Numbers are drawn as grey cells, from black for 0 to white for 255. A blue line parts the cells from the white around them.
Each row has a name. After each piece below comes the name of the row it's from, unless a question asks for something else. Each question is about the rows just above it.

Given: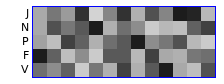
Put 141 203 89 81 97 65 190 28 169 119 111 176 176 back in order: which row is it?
V
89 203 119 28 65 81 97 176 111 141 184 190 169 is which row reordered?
N
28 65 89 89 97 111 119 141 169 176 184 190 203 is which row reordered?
F
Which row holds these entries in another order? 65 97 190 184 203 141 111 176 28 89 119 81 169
N
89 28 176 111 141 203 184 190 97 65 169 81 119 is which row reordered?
N
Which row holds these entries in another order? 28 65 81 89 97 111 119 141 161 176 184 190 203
P

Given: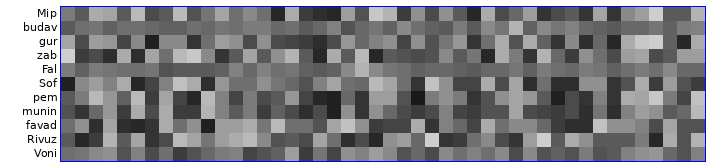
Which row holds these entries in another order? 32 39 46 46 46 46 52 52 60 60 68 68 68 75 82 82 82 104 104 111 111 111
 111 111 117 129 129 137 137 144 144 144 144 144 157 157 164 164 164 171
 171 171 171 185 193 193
favad
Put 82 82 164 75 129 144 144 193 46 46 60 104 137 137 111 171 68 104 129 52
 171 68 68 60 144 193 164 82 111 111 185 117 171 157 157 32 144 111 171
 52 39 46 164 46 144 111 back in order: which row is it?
favad
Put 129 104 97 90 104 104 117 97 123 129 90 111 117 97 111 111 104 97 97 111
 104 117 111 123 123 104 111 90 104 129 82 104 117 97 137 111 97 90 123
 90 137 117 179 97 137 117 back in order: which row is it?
budav
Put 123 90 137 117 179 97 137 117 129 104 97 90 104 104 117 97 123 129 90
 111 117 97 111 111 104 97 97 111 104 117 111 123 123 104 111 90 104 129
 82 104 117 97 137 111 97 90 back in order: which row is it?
budav
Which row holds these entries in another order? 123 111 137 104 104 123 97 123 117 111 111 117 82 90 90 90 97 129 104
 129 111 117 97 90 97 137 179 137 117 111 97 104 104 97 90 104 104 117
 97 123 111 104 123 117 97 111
Fal
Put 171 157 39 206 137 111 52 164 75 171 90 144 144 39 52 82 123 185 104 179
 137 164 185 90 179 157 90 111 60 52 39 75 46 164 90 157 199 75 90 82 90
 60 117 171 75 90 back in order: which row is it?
Mip
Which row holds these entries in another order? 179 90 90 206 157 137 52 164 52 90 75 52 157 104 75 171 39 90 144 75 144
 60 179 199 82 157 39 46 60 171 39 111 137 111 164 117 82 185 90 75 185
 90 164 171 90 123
Mip

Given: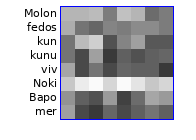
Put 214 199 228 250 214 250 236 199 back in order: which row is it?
Noki
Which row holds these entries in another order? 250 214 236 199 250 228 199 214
Noki
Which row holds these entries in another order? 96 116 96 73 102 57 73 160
mer
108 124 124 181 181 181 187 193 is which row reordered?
Molon
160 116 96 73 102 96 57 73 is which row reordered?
mer

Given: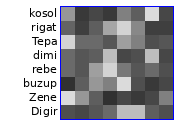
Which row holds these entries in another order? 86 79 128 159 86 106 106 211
Tepa
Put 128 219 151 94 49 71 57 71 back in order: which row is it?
Zene
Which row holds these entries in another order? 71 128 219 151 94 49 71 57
Zene
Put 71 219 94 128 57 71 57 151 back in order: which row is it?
kosol
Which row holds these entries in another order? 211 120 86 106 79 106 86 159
rebe
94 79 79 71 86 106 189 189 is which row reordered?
Digir
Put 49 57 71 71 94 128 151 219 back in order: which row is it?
Zene

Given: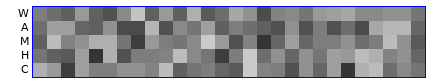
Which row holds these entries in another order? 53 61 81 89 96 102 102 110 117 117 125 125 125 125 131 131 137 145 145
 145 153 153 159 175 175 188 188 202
M
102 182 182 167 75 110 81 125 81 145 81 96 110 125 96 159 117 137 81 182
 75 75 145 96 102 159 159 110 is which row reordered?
A
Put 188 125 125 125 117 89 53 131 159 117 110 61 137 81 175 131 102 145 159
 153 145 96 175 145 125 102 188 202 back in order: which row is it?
C
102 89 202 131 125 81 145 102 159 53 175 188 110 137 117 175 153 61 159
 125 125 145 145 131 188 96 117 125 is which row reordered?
C

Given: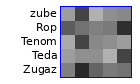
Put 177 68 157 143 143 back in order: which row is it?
Teda
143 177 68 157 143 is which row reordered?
Teda
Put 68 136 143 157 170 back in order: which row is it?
Tenom
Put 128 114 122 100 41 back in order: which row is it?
Zugaz
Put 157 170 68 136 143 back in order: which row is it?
Tenom
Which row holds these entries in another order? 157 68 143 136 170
Tenom
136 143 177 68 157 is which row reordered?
zube

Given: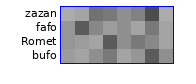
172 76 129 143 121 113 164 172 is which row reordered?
zazan
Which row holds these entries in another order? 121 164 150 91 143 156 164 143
bufo
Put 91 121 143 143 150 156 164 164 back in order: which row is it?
bufo
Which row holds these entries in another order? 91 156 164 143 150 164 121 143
bufo
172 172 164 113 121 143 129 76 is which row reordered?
zazan
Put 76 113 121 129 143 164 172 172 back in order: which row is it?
zazan

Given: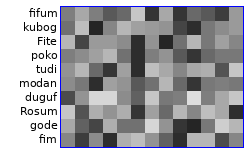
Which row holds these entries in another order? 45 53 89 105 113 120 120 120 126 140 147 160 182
modan
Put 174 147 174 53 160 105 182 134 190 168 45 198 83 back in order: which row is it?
Rosum
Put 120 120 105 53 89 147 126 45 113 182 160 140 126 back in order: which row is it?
poko
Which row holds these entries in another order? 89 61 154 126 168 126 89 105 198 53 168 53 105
fifum
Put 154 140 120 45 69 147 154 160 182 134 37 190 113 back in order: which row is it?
kubog

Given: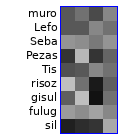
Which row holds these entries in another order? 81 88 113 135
Tis
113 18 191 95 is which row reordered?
gisul
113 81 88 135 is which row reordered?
Tis

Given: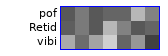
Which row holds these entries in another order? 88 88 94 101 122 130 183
Retid
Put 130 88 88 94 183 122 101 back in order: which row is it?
Retid
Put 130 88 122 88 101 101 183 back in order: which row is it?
pof
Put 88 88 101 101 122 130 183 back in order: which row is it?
pof
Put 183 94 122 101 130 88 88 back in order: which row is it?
Retid

